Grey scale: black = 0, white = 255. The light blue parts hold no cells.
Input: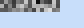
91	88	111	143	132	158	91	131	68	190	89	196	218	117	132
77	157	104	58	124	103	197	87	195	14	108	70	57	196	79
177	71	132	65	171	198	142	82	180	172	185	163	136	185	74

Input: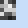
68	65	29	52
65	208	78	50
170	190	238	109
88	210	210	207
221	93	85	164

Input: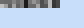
192	159	96	162	98	125	28	106	105	163	82	88	187	53	72
109	106	106	131	108	125	28	118	148	123	79	110	185	56	72

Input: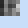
54	112	99	140	115
41	134	93	107	134
36	121	61	78	202
62	137	94	142	173

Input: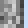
164	204	164	186	96	98
131	160	185	197	129	66
129	138	129	210	128	60
129	181	151	203	129	92
150	129	184	180	120	76
77	129	147	105	193	100
114	130	204	117	184	76

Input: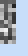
184	87	193	159
95	93	99	95
192	96	161	36
152	96	191	191
181	74	121	57
194	70	150	52
93	186	128	56
107	85	145	217
226	240	74	153
92	193	71	168
74	82	55	109
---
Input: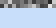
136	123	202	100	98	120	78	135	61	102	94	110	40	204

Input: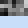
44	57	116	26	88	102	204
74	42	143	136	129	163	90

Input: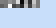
126	122	148	129	218	10	165	50	198	123

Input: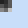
34	46	90
134	106	193

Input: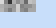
216	130	53	174	142	166	107	194	184
181	153	124	156	203	143	128	166	166

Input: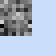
123	188	121	115	64	113	117	138
85	129	82	148	54	93	40	107
140	134	134	179	160	176	104	129
4	77	110	128	145	119	103	199
55	33	106	32	150	75	164	143

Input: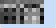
89	102	111	100	132	105	114	107	114	119	108
91	31	84	33	130	40	177	114	186	142	29
64	6	60	17	136	16	186	136	208	168	4
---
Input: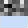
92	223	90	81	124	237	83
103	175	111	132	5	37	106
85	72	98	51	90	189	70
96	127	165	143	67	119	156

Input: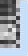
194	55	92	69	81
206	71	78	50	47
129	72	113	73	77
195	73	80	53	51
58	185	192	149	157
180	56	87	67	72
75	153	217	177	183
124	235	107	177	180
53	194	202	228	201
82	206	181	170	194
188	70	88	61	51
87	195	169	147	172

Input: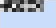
105	148	45	42	148	43	107	109	45	89	235
138	25	211	192	206	170	51	241	31	23	74
125	200	84	58	179	40	91	36	194	72	215

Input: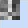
76	69	215	108	119
111	50	188	131	122
119	76	223	101	89
131	152	107	176	188
50	61	212	152	115

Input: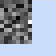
29	123	93	81	74	100	92	73
86	133	16	18	129	115	97	48
30	108	107	89	65	134	19	153
145	63	87	123	167	94	93	166
121	88	84	2	95	55	88	145
247	82	99	60	26	97	150	58
38	79	133	198	133	32	37	182
172	73	56	98	61	179	162	32
47	108	142	158	90	80	118	110
65	176	44	113	136	51	48	115
149	120	69	143	100	76	46	101

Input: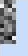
166	103	62	179
219	41	107	241
82	208	161	74
159	132	147	70
151	62	86	119
79	103	153	102
97	150	126	31
84	164	121	156
46	87	103	50
237	16	52	129
81	125	131	90
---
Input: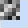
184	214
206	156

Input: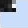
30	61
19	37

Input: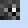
63	53
140	13

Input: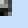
146	74
25	57

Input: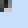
44	142
200	198

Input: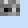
115	118
7	60

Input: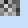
215	93
88	204
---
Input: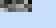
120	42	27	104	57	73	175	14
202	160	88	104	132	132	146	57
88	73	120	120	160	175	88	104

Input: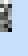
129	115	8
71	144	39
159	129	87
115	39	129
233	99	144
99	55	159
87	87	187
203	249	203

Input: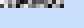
72	231	84	171	17	171	231	139	111	171	202	123	3	187	155	33
246	202	139	202	72	17	45	187	72	99	84	123	187	45	216	155

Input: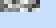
103	160	132	148	132	243	213	88	201	229
118	213	186	72	132	213	243	160	148	44
118	88	229	174	201	160	118	118	60	88

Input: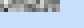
115	190	130	159	159	174	130	99	130	174	204	130	159	146	159
174	234	174	115	146	130	159	190	174	99	204	146	130	115	115
146	56	190	190	174	190	146	130	99	130	146	99	190	115	159

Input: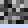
98	40	11	152	124	198	152
137	168	56	111	11	25	124
184	40	86	198	124	86	152
198	25	98	86	71	86	98
25	137	111	168	152	71	40
71	71	137	40	184	56	25

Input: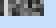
58	210	87	87	158	100	116	29	87	42	144
72	210	116	58	87	116	100	100	72	42	58
72	210	131	116	72	100	158	29	144	100	87
42	210	144	42	58	116	131	100	131	131	58

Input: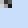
212	157	22
187	52	91

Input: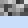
125	179	50	110	125	80	80
125	66	80	140	194	206	110
179	66	153	140	165	140	66
153	165	206	179	50	80	222
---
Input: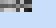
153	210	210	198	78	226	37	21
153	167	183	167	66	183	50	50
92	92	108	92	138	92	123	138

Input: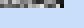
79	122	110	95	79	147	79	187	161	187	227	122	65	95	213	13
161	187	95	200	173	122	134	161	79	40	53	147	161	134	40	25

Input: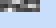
93	156	240	144	80	80	67	67	93	80
105	105	119	196	211	132	53	93	93	67
67	53	105	80	53	119	119	211	196	119

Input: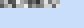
90	156	193	76	180	180	236	105	156	119	131	209	209	105	224
131	193	76	90	236	168	144	76	105	52	144	224	119	193	168

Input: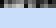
32	174	144	174	201	189	20	159	117	20	93	129	77	77
8	105	62	105	129	144	62	117	93	32	46	77	8	46

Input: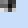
225	184	68	200
123	136	40	56
96	96	15	82
